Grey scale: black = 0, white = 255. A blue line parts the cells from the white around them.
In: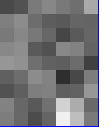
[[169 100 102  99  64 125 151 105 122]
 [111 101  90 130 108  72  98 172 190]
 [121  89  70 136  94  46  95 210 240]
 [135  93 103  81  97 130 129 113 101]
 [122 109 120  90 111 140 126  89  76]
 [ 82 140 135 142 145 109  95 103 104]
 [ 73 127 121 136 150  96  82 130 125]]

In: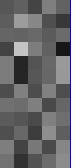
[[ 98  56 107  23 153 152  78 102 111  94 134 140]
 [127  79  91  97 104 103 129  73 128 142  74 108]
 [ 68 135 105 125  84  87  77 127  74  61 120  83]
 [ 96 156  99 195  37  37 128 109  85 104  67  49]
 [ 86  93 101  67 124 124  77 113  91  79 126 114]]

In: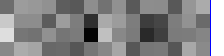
[[171 106 133 138]
 [150 146 124 168]
 [ 88 125 123  86]
 [140  70  63 121]
 [141  61  41 119]
 [ 89 125 123  87]
 [145 156 136 166]
 [114 170 192 135]
 [142  47   4 118]
 [ 88 125 123  86]
 [ 93 157 117 106]
 [145  92 145 104]
 [152 141 114 165]
 [156 141 118 172]
 [109 201 222 136]]

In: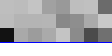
[[107 201 112]
 [192 170  75]
 [190 142 139]
 [153 136 196]
 [161 181 170]
 [196 180 156]
 [188 180 169]
 [190 188  18]]

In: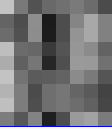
[[ 75 129 129  99 113  85  67  70 123]
 [108 168 168 139 153 122  90  97 162]
 [122 133 148 150 154 139 101 109 154]
 [112  77  77  84  79  99 118 118  77]
 [105  27  28  58  38  93 111 111  31]
 [ 82 142 141 103 118  91  75  78 131]
 [121  77  81 107  96 115 125 125  87]
 [195 100 108 190 172 195 179 191 125]]

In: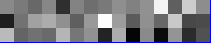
[[141  75  81]
 [205  72  43]
 [ 95 201 148]
 [243 103  11]
 [145 144 138]
 [129  91   5]
 [143 157 172]
 [121 253  35]
 [110 153 145]
 [131  95 118]
 [ 47 144 181]
 [135 172 106]
 [104 161 113]
 [122 114 100]
 [137  30 186]]

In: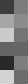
[[124 139 116 102 126 107]
 [ 61 167 203 100  41 210]]
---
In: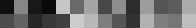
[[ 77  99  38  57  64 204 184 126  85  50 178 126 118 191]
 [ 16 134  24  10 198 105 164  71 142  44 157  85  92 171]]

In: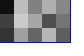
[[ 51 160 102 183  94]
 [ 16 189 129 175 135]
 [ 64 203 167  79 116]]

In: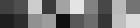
[[ 31  45 145 157  16  87 109  53 191 220]
 [ 65  79 205  59 163 228 130  71 185 115]]

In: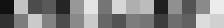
[[ 49 125 202 131  76 138 202 103  83 125 117  61 110  96 220 208]
 [ 17 194  76  89  37 152 228 117 214 175 188  31 144  83 138 236]]

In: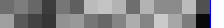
[[159  88  66  54 146 153 118 103 132 173 132 202 167 125   9]
 [110 125 103  60 118  95 187 195 179 110 179 139 139 187  80]]

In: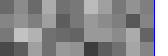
[[ 73  93 159 113 153 146  60  93 113 165 133]
 [106 139 106 171 113 120 186 159 120 146 127]
 [133 146 127 159  93 120 153 139 127  87 133]
 [120 194 178 113 106 100 153 153 139 171 100]]
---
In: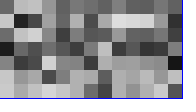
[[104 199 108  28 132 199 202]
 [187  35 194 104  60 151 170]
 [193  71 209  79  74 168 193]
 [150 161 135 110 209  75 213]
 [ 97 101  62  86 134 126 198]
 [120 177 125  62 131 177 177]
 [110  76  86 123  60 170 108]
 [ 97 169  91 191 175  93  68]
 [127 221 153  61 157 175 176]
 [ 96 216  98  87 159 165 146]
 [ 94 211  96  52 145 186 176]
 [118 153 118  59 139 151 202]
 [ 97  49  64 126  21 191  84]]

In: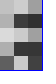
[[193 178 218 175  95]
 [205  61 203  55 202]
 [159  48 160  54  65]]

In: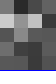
[[121 203  84 110  88]
 [ 42 147 137  64  87]
 [ 73 193  89  59  58]
 [ 98  58  87  91  82]]

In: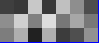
[[ 63 142 125]
 [ 56 208 175]
 [200 128  33]
 [ 56 221 175]
 [192 119  60]
 [142 167  79]
 [ 77 120 146]]

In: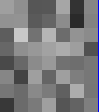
[[159 146  93 103  73 134 118  56]
 [143 147 200 143 104  67 107 107]
 [ 86  90 114 152 139 159 137 122]
 [ 87 101 181 162 153 101 123 159]
 [166 140 108 172 113 159  96  85]
 [ 51  42 147 158 110 126 173  99]
 [134 130 139  81 119 119 118 127]]

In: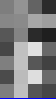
[[126 135  87  70 127  75 126]
 [147 138 132 192 193 187 191]
 [ 99 167  42 225  87 222  85]
 [ 43 158  31 105  65 106  70]]
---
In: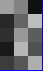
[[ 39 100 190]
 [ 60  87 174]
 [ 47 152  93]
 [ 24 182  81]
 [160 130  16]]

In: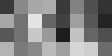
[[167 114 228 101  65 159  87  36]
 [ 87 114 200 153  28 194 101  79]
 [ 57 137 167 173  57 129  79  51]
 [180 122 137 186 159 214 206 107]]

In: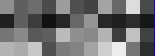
[[179 171 199  80 123 131 164 206 236 117  45]
 [143  95 109  74 157  80  66 164 103 221  74]
 [117 137  88  95 187 143 137 179  60 193  66]
 [ 31  95  60  17  39 103 149  39  31  45  23]]

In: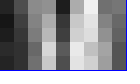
[[ 36  78 139 145  29 172 240 112 118]
 [ 22  63 131 172  55 200 227 131 104]
 [ 29  55 124 184  63 208 221 145  98]
 [ 36  49 112 200  78 227 208 158  84]
 [ 43  49 104 214  90 233 192 164  84]]

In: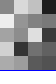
[[163 141 223  58]
 [135 217 193  30]
 [238 149 129 121]
 [209  52 113  97]
 [171 157  90  82]]

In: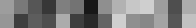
[[150  62  93  78 172  62  41 100 207 143 135 164  86 193]
 [157 121  86  55 127 115  23 143 178 199 207 157  78 172]]

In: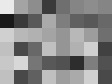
[[208 184 177 164 149 184 157 111]
 [234 164 141  58 111 133 141 133]
 [200 216 118  88  81  45 126  81]
 [192  73 104 192 149 177 208  65]
 [192  73  96 192 157 170 208  73]
 [ 25  58  88 170 126  96  88 104]]
